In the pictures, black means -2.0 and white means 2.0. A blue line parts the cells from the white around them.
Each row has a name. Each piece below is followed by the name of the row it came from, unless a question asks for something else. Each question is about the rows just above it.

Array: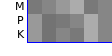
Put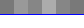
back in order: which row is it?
M
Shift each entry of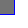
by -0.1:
[-0.3]
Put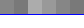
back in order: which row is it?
M
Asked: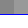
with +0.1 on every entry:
[0.2 0.5]
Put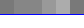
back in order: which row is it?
M
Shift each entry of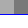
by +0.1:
[0.8 0.0]
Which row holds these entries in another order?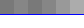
M

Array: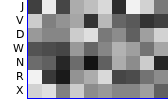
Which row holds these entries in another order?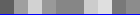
D
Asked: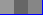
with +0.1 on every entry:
[ 0.5 -0.3  0.2]
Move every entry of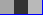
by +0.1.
[ 0.7 -1.1  1.0]

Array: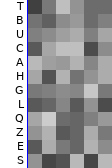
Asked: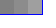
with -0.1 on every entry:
[-0.1  0.1  0.4]
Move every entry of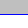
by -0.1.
[0.9 0.9]
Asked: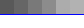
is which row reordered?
E

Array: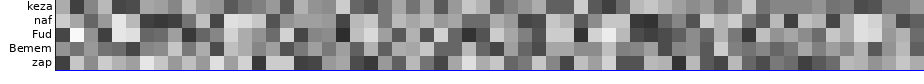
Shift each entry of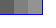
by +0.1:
[-0.4  0.1  0.4]
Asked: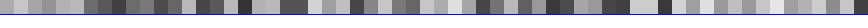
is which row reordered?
zap
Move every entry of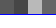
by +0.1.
[-0.5 -0.8  1.0 -0.3]
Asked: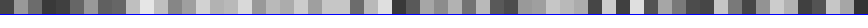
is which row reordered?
naf
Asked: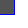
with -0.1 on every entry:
[-0.8]
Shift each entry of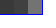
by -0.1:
[-1.2 -1.1 -0.3]
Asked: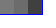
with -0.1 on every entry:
[-0.2 -0.4 -1.1]

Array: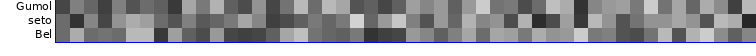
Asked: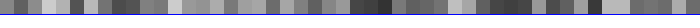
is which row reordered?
Bel
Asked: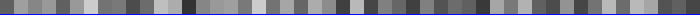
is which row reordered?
Gumol
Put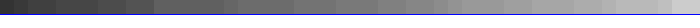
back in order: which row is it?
Bel

